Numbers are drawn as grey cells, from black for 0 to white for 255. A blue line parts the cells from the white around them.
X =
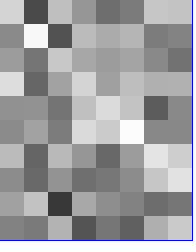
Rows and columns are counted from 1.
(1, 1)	212
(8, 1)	140
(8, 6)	140
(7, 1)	187
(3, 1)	156
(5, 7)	92
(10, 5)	118
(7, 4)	150
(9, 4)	168
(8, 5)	119
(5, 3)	116
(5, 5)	219
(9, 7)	109
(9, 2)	194
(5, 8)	137
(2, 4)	187
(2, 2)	248
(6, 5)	203
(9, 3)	56
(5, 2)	146
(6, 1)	139
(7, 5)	104
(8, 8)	226
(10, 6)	96

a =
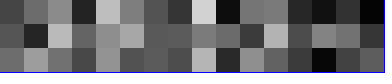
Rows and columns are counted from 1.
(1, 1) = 69
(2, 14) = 131
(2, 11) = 59
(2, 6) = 167
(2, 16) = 54
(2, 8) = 91
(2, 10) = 107
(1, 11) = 117
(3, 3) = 113
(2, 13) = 76
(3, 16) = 93
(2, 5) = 142
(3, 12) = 98
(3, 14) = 7

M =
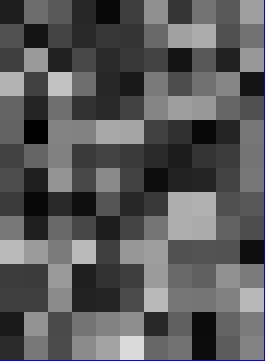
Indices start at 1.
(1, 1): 30
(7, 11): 116
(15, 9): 12
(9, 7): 57
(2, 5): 55
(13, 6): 75
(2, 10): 80
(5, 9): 152
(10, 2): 31
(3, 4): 72
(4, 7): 122
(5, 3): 111
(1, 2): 109
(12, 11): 123
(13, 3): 139
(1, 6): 62
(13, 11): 184
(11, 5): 63
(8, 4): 72
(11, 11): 14
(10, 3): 105
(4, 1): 179
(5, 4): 50
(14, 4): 116
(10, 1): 120
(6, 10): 36
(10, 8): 174
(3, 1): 63
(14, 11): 123
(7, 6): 58
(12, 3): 154
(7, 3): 129
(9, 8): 174
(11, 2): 155
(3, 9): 88
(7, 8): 28

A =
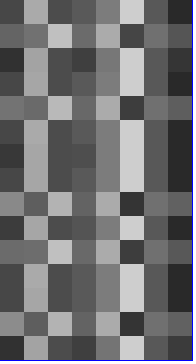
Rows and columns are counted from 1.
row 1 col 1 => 71
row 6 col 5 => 124
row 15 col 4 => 63
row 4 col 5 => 124
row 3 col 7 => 88
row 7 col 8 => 41
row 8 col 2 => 166
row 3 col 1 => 49
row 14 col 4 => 99
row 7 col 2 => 166
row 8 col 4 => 89
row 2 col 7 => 112
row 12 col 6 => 206
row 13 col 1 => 71
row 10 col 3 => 76
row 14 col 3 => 179
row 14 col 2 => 94
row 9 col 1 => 137
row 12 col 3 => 76
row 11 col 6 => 61
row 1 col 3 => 76
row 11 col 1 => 107
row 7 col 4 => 78
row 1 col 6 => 206
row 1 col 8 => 41
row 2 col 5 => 171
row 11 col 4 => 105
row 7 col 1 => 56
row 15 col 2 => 163
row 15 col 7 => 88
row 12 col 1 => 71
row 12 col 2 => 170

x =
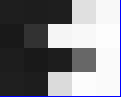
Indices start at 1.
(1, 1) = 30
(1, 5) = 248
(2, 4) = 248
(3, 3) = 29
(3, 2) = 25
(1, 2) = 29
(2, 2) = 50

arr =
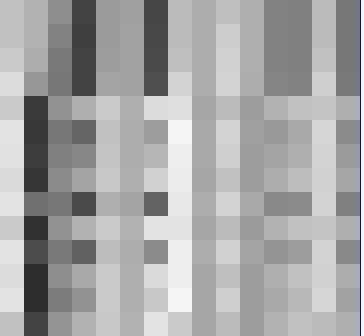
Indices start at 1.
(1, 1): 192
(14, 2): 67
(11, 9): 170
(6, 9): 168
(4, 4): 67
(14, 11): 155
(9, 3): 119
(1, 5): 154
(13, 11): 156
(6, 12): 152
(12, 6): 176
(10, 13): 194
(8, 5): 199
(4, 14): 206
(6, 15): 139
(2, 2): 177
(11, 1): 225
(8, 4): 163
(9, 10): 210
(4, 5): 162
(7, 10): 205
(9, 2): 110
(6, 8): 244
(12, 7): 218
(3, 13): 127
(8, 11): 157
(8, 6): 176
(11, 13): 157
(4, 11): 172
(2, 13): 126
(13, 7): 198
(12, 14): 209
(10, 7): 225
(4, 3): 119
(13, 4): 144

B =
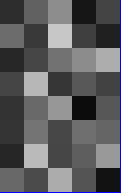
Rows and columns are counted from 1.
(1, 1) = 45
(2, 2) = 57
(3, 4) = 140
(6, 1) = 52
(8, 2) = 75
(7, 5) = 153
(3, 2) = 70
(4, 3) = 54
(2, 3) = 199
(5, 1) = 51
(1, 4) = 22
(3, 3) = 114
